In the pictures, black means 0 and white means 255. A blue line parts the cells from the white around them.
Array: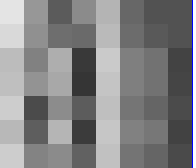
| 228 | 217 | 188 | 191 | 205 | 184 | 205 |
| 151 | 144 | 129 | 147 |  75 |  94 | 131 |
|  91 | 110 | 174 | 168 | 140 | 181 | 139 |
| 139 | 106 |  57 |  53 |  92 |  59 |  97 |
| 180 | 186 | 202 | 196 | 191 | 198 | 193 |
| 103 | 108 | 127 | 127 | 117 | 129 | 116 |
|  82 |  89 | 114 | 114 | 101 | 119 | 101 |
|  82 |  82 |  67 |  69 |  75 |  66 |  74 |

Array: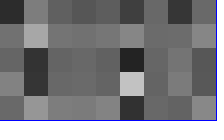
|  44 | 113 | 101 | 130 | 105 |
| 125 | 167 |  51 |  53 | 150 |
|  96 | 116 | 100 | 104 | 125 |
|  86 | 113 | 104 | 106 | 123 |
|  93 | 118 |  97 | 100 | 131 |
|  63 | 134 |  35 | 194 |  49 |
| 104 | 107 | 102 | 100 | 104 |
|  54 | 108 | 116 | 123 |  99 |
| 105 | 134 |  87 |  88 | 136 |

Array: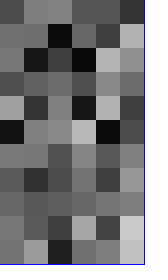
|  76 | 113 | 119 |  79 | 160 |  18 | 122 |  90 | 104 | 118 | 114 |
| 126 | 110 |  23 |  97 |  51 | 128 | 120 |  49 |  88 |  89 | 154 |
| 130 |  11 |  63 | 107 | 127 | 136 |  80 |  76 |  95 |  62 |  31 |
|  85 | 103 |   8 |  79 |  23 | 185 | 132 | 114 | 104 | 167 | 112 |
|  86 |  64 | 180 | 137 | 178 |  12 |  87 |  62 | 117 |  67 | 125 |
|  52 | 177 | 144 | 107 |  64 |  76 | 127 | 150 | 125 | 203 | 193 |

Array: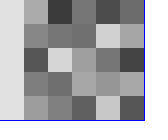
| 225 | 225 | 225 | 225 | 225 |
| 171 | 135 |  86 | 126 | 157 |
|  59 | 118 | 214 | 111 | 128 |
| 118 | 112 | 159 | 167 |  96 |
|  76 | 209 | 118 | 150 | 200 |
| 108 | 166 |  68 | 168 |  86 |

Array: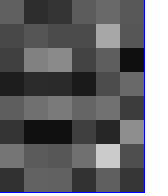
|  96 |  72 |  64 |  29 |  94 |  52 | 117 |  49 |
|  45 |  85 | 129 |  43 | 112 |  16 |  91 |  98 |
|  52 |  75 | 138 |  42 | 122 |  16 |  87 |  97 |
|  92 |  75 |  67 |  26 | 101 |  63 | 112 |  50 |
| 105 | 167 |  94 |  76 | 113 |  38 | 203 |  95 |
|  88 |  86 |  15 | 105 |  60 | 142 |  78 |  54 |

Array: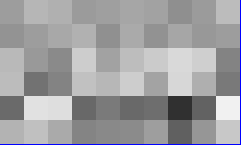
| 157 | 147 | 185 | 188 | 106 | 179 |
| 182 | 157 | 153 | 114 | 225 | 192 |
| 176 | 168 | 138 | 131 | 222 | 170 |
| 155 | 177 | 205 | 193 | 104 | 132 |
| 159 | 144 | 162 | 183 | 122 | 137 |
| 166 | 170 | 189 | 205 | 105 | 139 |
| 162 | 146 | 203 | 163 | 110 | 158 |
| 143 | 166 | 217 | 215 |  48 |  96 |
| 155 | 152 | 207 | 175 |  98 | 150 |
| 188 | 157 | 131 | 121 | 241 | 200 |
